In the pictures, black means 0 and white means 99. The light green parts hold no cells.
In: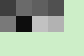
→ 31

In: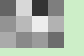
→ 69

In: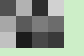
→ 42

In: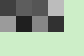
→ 73

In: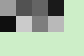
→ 10

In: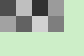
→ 60
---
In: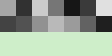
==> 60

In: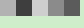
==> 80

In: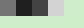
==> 12

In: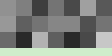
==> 16

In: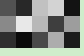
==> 28

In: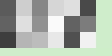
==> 90

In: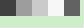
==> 78

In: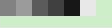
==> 25

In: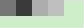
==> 22

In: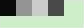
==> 57
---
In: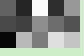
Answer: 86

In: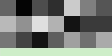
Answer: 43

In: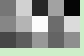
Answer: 39

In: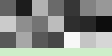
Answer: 76

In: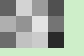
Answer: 79

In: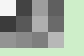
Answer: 49

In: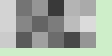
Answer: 28
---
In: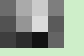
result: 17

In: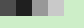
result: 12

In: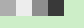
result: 92

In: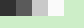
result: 35

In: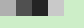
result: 31

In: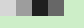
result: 61

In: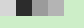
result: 17
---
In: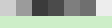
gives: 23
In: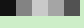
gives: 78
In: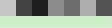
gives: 12
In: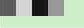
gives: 9
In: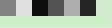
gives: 6
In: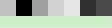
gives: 62
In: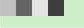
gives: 88
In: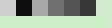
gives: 65
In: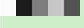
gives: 49
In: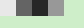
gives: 15
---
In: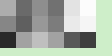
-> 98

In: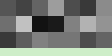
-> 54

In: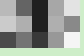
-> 88

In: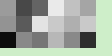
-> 64

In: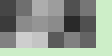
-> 46

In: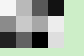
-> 7

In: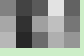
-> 38

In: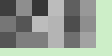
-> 59

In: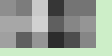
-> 45

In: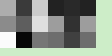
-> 13
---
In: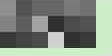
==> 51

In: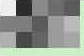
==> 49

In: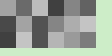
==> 28

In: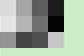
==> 89

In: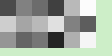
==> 80

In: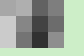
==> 79

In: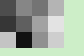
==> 21

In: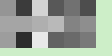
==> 64
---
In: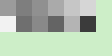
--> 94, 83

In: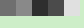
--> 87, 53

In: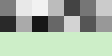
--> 94, 90

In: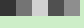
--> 81, 55

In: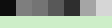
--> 83, 64

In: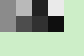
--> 91, 72

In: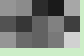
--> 81, 65

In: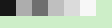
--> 96, 85

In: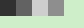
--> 80, 55
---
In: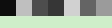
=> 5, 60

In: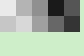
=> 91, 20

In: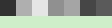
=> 19, 35

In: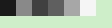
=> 10, 95

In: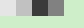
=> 89, 50

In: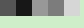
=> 33, 83

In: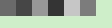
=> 41, 48

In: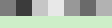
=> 48, 69
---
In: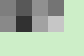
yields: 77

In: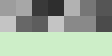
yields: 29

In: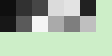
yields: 74

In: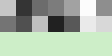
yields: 84

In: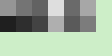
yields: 48

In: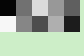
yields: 11

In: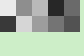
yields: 32

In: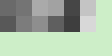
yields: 84

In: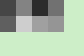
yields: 58

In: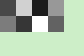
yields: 38
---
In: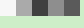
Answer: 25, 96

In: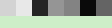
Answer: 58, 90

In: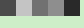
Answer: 44, 76

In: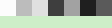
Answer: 24, 98

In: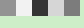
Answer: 20, 94

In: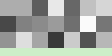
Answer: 60, 97

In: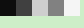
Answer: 80, 95

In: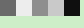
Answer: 55, 92
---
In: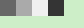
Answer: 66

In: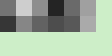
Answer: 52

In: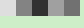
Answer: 51

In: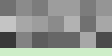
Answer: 51

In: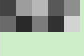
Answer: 16

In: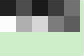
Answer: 68

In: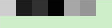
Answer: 11

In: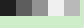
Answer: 36
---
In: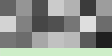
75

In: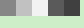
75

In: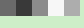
22

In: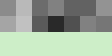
16

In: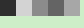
82

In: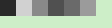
53
